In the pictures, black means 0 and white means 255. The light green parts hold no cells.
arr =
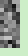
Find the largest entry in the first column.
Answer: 181
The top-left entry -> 108
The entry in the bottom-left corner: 122
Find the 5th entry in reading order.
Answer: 166
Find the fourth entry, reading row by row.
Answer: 166
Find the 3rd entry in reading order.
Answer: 65
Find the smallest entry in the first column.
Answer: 49
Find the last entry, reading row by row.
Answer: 80
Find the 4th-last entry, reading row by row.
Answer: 80
